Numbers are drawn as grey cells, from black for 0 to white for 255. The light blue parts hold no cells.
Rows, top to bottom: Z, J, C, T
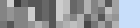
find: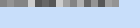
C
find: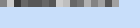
Z
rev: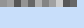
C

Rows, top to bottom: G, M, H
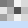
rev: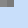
G
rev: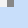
G
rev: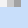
H
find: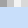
H

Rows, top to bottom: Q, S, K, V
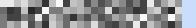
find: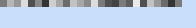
V
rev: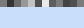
V
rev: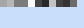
S
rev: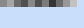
K

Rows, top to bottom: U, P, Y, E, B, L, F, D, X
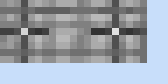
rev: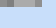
U
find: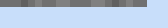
D

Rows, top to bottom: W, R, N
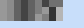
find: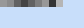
R
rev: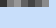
N
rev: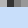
N
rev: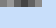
N

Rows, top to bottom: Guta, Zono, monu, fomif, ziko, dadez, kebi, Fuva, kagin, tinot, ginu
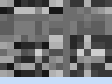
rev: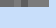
fomif
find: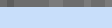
monu
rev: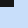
Zono
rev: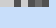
Fuva
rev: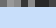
kagin

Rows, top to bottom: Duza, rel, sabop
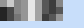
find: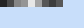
rel
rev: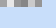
Duza
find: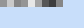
Duza

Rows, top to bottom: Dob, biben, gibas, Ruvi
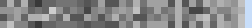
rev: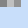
Ruvi
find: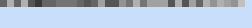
Dob
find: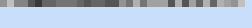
Ruvi

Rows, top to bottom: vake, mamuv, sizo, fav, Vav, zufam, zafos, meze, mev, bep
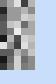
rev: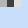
vake
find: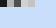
zufam
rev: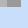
mamuv
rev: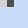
zufam
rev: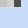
zufam
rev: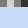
bep

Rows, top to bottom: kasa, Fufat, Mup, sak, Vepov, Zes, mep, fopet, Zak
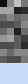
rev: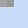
Zes
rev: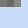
Mup
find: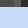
mep
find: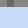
fopet

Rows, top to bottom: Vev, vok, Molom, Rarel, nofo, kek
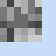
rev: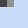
nofo
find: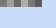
vok
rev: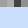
nofo
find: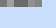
Molom
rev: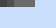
Rarel

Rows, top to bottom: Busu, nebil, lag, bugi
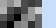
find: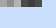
Busu
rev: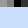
lag
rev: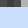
Busu
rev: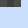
Busu

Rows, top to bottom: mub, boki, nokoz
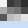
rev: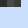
mub
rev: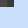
mub

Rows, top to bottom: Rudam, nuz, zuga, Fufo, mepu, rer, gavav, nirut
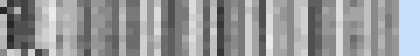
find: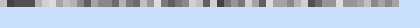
mepu
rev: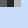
rer
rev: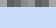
rer
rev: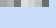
rer
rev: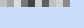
nirut

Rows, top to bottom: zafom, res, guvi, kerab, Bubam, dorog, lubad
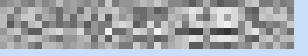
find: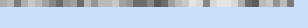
res
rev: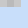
guvi
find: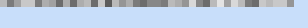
guvi

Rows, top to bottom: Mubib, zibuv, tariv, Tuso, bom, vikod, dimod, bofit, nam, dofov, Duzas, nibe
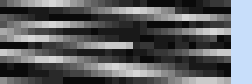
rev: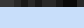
nam
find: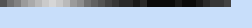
Mubib

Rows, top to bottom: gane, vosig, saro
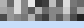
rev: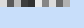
gane
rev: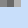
vosig
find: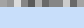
vosig
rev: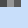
saro
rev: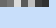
gane

